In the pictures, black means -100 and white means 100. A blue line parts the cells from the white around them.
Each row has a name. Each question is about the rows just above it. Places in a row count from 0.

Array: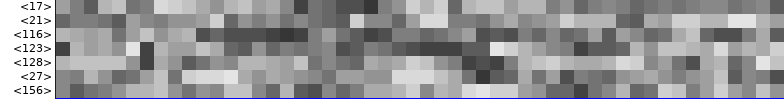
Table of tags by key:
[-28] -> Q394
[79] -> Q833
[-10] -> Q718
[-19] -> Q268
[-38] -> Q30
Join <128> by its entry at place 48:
Q268
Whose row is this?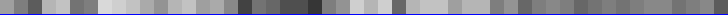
<17>
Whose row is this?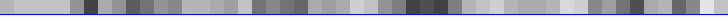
<128>
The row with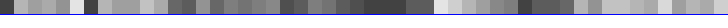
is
<123>
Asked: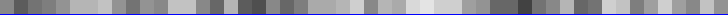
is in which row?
<156>
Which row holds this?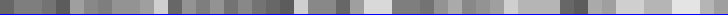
<21>

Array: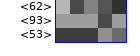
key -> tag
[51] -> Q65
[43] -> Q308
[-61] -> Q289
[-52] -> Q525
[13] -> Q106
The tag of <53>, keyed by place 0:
Q525
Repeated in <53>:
[-52]
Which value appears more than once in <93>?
[23]
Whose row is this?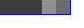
<53>
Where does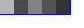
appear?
<62>

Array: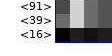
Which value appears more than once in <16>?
[-77]
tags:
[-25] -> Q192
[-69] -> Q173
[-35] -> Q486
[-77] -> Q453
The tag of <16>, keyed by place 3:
Q453
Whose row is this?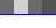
<39>

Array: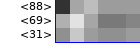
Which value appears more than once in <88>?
[22]
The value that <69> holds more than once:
[-5]
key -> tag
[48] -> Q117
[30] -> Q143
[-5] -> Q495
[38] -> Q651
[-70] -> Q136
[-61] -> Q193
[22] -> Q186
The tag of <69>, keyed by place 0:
Q651

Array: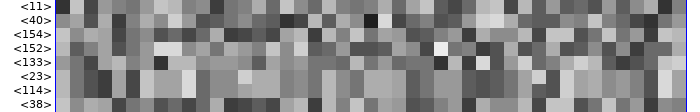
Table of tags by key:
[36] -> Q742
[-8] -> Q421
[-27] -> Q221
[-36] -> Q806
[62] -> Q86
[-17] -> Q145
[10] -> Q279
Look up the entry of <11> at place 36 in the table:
Q221
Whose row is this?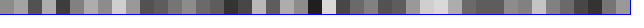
<40>

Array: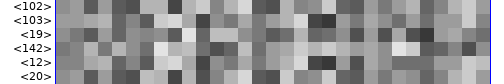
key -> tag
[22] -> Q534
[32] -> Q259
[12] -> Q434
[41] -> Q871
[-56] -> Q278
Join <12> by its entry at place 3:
Q871
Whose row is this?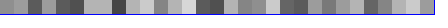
<102>
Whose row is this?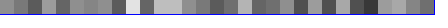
<19>
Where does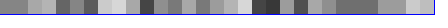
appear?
<12>

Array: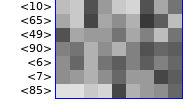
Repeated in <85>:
[76]
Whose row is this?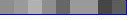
<7>

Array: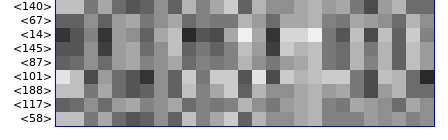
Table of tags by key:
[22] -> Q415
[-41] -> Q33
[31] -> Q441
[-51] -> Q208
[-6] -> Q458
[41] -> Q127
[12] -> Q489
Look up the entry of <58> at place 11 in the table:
Q441
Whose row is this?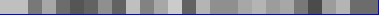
<188>

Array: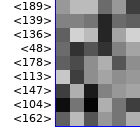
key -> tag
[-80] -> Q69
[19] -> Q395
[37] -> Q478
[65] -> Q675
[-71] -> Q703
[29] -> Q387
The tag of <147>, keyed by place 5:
Q387
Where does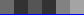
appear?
<48>

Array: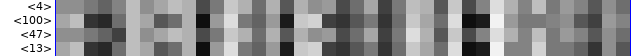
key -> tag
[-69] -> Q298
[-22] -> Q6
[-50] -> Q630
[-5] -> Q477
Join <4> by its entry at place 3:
Q6
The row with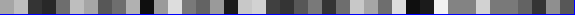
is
<13>

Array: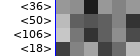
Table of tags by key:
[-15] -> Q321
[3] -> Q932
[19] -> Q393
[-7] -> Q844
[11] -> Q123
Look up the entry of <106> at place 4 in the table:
Q123
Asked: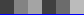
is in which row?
<18>
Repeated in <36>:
[19]
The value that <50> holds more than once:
[-25]
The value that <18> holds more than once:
[-50]

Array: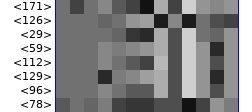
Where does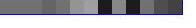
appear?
<126>
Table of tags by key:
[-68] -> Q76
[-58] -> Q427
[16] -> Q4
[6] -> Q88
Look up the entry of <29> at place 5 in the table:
Q427
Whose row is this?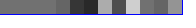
<29>
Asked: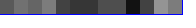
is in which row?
<78>
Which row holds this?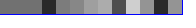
<129>
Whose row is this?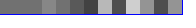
<112>

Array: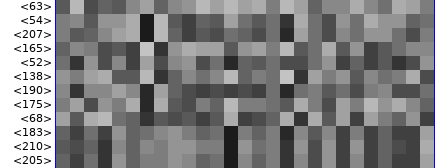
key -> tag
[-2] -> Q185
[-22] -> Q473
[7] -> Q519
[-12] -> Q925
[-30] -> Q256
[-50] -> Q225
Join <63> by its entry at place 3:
Q473
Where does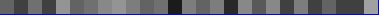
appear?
<183>

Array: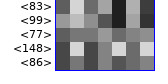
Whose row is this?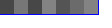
<86>
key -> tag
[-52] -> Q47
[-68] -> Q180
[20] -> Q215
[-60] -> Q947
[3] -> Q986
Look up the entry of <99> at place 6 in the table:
Q947

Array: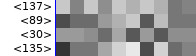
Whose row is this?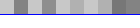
<137>
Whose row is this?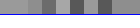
<30>

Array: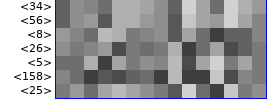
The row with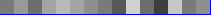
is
<25>

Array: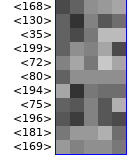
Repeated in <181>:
[20]
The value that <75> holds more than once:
[-32]
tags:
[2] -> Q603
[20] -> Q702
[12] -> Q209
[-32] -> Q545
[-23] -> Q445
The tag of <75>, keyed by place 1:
Q545
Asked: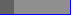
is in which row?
<80>
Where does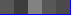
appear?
<196>
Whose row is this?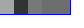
<194>
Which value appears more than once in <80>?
[12]

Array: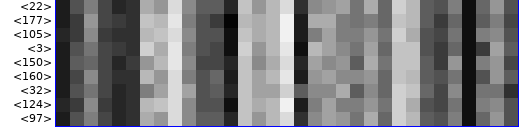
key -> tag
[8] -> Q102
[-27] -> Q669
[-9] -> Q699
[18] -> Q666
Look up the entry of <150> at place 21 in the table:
Q669
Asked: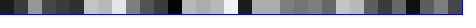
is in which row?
<177>
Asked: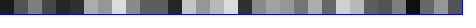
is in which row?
<97>
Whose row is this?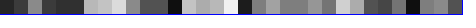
<105>

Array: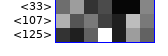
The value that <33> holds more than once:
[-95]
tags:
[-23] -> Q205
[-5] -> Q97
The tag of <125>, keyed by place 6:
Q205
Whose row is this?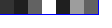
<125>
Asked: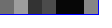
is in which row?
<33>
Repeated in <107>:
[-5]

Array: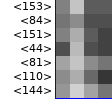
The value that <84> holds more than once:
[-38]
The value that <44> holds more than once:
[-38]

